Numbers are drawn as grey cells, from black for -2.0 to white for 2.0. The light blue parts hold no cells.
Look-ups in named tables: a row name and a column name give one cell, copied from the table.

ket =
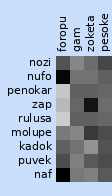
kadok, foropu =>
-0.5
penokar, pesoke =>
-0.4
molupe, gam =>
0.1
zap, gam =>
-0.4
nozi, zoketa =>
-0.3
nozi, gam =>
0.1
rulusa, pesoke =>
-0.4
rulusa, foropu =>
1.2
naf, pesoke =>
-0.6
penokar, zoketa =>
-0.5
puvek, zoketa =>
-0.6
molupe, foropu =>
-0.1

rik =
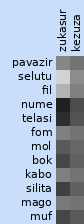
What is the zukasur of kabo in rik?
0.0
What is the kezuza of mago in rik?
-0.2
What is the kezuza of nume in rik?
-0.8
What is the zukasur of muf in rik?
-0.9
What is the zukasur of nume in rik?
-1.5
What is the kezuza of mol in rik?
-0.4

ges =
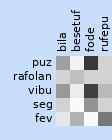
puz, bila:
0.5
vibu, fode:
-1.0
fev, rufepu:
-0.1
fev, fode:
1.9
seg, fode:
0.3
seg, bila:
1.3
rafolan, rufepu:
1.3
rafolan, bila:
1.3
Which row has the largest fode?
fev

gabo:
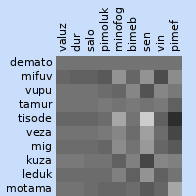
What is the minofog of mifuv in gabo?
0.3
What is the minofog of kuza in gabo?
-0.5
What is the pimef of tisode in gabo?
-1.3
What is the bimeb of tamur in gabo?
-0.1
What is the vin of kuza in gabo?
0.1
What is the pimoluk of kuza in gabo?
-0.2
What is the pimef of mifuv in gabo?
0.2
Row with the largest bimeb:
vupu

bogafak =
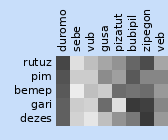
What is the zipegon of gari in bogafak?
-1.0
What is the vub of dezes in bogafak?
1.6
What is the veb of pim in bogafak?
0.1
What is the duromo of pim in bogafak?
-0.7
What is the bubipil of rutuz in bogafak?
-0.4
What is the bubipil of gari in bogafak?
-1.1
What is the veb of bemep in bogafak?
0.4
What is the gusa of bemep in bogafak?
1.2
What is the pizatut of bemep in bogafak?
-0.3
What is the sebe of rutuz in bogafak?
1.5
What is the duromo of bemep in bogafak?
-0.6
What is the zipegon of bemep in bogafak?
-0.3
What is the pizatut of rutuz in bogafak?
0.3
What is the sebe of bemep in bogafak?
1.7
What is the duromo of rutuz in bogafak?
-0.9
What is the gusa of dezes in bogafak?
1.0
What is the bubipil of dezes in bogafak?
-0.1
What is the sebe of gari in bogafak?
1.2

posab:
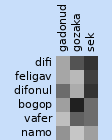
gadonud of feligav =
0.6
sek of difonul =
-1.2
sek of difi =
-1.2
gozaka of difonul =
0.7
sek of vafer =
-0.3
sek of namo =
0.5
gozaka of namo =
1.1
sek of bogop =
-0.3
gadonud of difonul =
-0.3
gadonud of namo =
0.3
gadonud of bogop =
0.5
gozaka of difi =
-0.7
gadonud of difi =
0.6
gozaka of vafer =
-0.5
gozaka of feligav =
0.9
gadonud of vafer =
1.0

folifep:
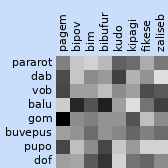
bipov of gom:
0.2
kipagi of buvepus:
-0.4
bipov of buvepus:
0.3
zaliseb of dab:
1.5
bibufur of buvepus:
0.3
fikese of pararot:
0.7
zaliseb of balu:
-1.0
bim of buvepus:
-0.3
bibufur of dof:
-1.2
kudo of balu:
0.5
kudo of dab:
-1.0

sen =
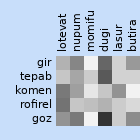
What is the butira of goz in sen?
0.2
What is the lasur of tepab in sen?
1.3
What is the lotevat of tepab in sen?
1.1
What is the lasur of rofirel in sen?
1.2
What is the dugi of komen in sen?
1.1
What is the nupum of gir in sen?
0.1
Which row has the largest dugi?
komen

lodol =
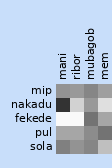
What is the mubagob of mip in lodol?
0.1
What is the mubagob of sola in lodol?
0.1
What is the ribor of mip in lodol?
0.4
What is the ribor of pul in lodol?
0.6
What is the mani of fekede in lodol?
1.9
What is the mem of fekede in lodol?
0.6
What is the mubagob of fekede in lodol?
-0.2
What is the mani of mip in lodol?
0.3
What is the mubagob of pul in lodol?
0.2
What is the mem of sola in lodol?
1.0

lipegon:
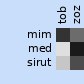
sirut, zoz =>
-0.8
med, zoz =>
-1.6
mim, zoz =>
-0.3
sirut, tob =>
1.1
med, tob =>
1.5
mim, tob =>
-1.2
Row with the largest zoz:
mim

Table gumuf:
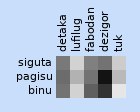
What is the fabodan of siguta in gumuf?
0.0
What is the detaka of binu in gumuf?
-0.2
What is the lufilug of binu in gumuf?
1.3
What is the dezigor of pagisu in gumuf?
-1.7
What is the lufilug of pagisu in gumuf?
0.8
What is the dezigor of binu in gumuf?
-1.2
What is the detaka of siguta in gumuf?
-0.1
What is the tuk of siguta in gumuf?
1.2
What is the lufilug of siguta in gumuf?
1.3
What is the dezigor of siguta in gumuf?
-0.2
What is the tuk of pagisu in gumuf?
0.9
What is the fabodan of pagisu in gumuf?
-0.2
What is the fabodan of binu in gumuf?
-0.5
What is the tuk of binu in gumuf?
1.6
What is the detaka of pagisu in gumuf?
-0.3

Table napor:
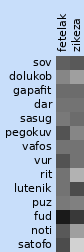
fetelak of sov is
-0.5
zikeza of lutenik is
-0.8
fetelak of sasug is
-0.1
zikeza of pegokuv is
0.1
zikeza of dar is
-0.2
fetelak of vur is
-0.7
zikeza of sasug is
-0.3
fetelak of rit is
-0.2
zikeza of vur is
-0.2
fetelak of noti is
-0.6
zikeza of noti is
0.5
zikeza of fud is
-1.1
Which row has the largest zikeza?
satofo

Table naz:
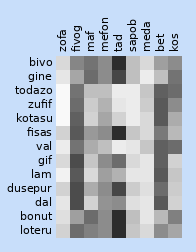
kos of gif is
1.3
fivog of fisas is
-0.6
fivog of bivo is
0.1
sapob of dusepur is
1.2
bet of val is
-0.5
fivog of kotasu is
-0.5
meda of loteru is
1.4
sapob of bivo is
1.0
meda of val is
1.1
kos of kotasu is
0.7
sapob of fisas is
1.1
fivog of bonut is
0.5
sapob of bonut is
1.0
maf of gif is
1.1
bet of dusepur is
-0.3

